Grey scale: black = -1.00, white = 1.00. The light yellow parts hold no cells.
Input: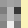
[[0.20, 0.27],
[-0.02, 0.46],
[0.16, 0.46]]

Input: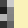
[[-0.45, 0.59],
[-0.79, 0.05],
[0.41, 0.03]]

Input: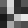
[[-0.21, 0.70],
[-0.51, 0.59],
[-0.83, -0.47]]

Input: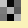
[[0.54, -0.93],
[-0.03, 0.39],
[-0.08, -0.99]]

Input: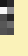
[[-0.82, -0.66],
[0.93, 0.12],
[-0.42, -0.71]]

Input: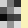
[[0.63, -0.09],
[-0.35, 0.08],
[-0.93, -0.54]]
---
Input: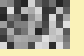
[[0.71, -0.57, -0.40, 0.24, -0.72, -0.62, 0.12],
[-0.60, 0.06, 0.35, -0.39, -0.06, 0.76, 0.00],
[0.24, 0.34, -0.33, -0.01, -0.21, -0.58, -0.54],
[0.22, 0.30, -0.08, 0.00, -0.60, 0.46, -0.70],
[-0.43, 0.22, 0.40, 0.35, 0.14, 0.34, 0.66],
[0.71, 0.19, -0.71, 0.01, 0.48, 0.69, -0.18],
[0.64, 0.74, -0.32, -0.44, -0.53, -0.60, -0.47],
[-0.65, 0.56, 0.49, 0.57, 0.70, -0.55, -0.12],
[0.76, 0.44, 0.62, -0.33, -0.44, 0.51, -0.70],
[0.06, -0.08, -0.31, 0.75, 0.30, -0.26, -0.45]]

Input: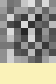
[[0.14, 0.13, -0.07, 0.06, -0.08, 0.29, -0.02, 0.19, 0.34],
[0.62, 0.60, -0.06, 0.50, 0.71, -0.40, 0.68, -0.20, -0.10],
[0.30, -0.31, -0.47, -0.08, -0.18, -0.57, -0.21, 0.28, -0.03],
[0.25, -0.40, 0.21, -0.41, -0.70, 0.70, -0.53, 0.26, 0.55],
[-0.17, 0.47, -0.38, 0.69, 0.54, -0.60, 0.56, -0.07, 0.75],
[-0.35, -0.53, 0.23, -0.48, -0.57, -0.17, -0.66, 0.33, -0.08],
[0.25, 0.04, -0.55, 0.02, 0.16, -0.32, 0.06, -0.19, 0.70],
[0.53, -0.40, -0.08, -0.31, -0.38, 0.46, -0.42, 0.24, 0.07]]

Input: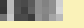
[[-0.09, -0.58, -0.55],
[0.55, 0.46, 0.46],
[-0.42, -0.35, -0.37],
[-0.41, -0.50, -0.42],
[-0.53, -0.24, -0.29],
[0.16, 0.12, 0.12],
[0.03, 0.06, 0.02],
[0.29, 0.13, 0.13],
[0.46, 0.68, 0.63]]

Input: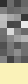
[[0.03, -0.29, -0.37, -0.16, -0.12, 0.46, 0.50, 0.01, -0.63],
[-0.48, -0.08, -0.06, 0.07, 0.70, -0.45, 0.32, -0.19, -0.15],
[-0.12, 0.11, -0.32, 0.26, 0.04, -0.43, 0.20, -0.15, -0.46],
[-0.32, -0.13, -0.12, 0.41, -0.18, 0.82, -0.57, -0.09, -0.21]]

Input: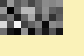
[[-0.13, 0.72, -0.34, 0.20, -0.51],
[-0.82, -0.34, -0.07, -1.00, 0.20],
[-0.95, 0.92, -0.79, -0.21, -0.30],
[0.15, -0.49, -0.19, 0.45, -0.10],
[-0.93, -0.22, 0.31, 0.45, -0.44],
[-0.30, -0.01, -0.57, -0.23, -0.18],
[-0.81, -0.92, 0.01, 0.13, 0.09],
[-0.34, 0.10, -0.61, -0.24, 0.05],
[-0.84, 0.00, -0.26, -0.33, 0.13]]

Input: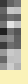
[[0.20, -0.19, 0.20, -0.53, -0.03, -0.76, -0.07, -0.34, -0.20, -0.56],
[0.60, 0.50, 0.58, -0.14, 0.10, -0.14, 0.78, -0.13, 0.56, -0.22],
[0.39, 0.51, 0.51, -0.22, -0.24, -0.33, 0.54, -0.20, 0.51, -0.07]]

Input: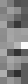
[[0.00, 0.38, 0.00, 0.08, 0.34, 0.18, 0.10, 0.11, 0.29, 0.10, -0.01, 0.16],
[0.20, -0.33, 0.22, 0.31, -0.31, 0.22, 0.30, 0.29, -0.23, 0.05, 0.24, -0.04],
[0.05, -0.63, 0.07, 0.21, -0.61, 0.42, 0.22, 0.23, -0.57, -0.22, 0.11, -0.37],
[-0.28, -0.29, -0.27, 0.12, -0.29, 0.96, 0.21, 0.27, -0.30, -0.33, -0.25, -0.33]]
